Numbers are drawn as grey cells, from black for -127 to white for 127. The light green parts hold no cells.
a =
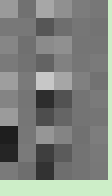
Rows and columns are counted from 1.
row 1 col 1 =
26
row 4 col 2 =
-13
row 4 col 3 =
-28
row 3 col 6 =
-10
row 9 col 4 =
-36
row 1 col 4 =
16
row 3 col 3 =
11
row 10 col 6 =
-7
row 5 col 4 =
38
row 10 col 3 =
-77
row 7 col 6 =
-10
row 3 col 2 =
-15
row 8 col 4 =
4
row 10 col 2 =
-17
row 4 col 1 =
-5
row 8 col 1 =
-97
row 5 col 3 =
71
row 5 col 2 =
-5
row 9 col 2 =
-5

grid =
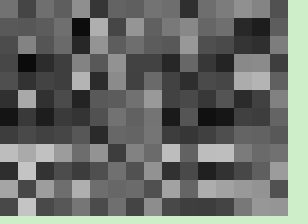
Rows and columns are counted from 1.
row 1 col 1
-13
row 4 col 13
-91
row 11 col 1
37
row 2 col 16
-34
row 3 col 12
-48
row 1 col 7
-28
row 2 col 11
8
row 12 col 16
21
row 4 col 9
-61
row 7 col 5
-75
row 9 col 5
-18
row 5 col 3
-60
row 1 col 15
4
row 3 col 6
20
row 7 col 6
-46
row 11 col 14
25
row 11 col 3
29
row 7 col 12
-111
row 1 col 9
-12
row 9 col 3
65
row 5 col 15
52
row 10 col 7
-15
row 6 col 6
-38
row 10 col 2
68
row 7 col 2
-70
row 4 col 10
-88
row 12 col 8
-59
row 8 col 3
-62
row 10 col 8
-46
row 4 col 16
-65
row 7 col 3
-98
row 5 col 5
52
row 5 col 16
-31
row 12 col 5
-9

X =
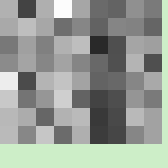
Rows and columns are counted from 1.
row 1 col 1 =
49
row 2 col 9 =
-26
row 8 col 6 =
-67
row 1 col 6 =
-21
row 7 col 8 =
57
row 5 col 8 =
6
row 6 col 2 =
-11
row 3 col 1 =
-7
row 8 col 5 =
47
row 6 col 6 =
-60
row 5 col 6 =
-28
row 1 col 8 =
16
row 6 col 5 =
-28
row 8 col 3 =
70
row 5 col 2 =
-52
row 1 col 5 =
38
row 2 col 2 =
62
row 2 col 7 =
5
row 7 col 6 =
-70

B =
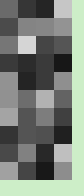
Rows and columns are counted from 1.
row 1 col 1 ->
-21
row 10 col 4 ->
13
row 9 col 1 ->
-54
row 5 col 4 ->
15
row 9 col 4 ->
63
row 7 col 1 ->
36
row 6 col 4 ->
-28
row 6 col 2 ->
-18
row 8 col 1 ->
-75
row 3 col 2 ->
85
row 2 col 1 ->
-52
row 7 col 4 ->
-63

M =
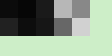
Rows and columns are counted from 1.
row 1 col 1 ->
-116
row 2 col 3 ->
-105
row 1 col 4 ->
55

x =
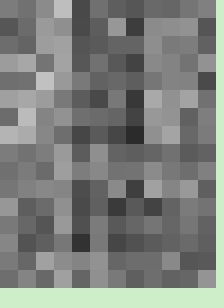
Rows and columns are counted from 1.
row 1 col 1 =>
-3
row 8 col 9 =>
16
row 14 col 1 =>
6
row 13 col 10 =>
-25
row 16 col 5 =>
-26
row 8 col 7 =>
-57
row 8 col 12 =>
-4
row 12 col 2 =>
-33
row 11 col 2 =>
1
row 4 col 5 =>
-40
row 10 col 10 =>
-7
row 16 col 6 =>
16
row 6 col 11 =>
35
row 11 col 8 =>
-64
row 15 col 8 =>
-18
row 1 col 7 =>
-33
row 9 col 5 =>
-35
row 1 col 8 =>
-41
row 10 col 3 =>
-20
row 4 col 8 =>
-60
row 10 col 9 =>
11
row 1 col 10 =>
-25
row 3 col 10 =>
-5
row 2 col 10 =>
14
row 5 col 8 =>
-33
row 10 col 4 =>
30
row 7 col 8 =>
-60
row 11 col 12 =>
-32
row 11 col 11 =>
25
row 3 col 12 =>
-30
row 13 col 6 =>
-4
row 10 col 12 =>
0
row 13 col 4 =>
25
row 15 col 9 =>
-18
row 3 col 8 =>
-27
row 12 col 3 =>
-20
